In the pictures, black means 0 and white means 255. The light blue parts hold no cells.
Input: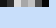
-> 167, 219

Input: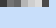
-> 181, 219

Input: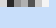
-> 177, 244

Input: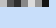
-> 136, 219

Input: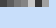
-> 133, 200

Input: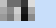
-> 207, 220

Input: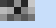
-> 26, 199

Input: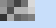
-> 181, 217

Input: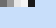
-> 231, 243

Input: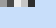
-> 237, 237
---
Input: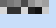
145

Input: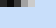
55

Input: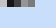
65

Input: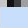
19

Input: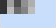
78

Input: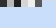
213
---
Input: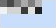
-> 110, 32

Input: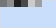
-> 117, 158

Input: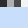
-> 44, 244

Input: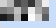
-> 209, 94

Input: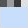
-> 84, 224

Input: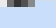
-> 234, 137

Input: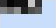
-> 48, 92

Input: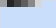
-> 161, 215

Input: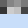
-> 97, 68
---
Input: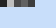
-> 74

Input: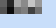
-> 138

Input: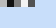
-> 126

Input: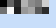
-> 139

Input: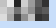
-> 155

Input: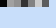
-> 130

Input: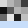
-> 180

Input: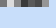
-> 90

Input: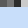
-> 118
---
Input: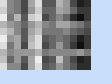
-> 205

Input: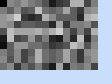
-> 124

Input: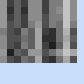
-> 151

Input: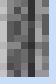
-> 195

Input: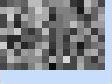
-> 171

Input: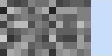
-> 36
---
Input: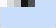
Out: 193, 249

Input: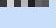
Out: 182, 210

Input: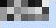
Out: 165, 231

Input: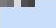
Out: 219, 219

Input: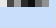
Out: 44, 232

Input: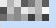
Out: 234, 249

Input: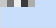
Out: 237, 237
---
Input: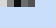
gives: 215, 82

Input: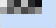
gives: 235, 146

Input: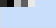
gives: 43, 233

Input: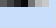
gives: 92, 201

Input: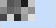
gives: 170, 223

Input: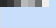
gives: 42, 239

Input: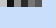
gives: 198, 87

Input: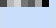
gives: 74, 7
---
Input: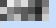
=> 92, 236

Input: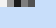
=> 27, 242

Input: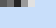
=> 37, 225

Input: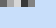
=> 214, 214

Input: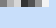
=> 51, 243

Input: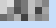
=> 120, 220

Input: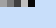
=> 64, 192

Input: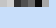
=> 80, 209

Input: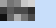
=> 74, 211

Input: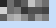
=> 54, 209
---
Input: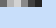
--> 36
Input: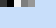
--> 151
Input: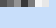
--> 231
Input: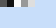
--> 222
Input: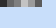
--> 91
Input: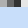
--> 230
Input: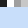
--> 199
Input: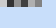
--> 130
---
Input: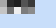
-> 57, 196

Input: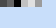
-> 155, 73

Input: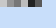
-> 89, 200

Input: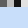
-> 225, 94

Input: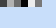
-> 120, 65

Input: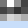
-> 67, 159
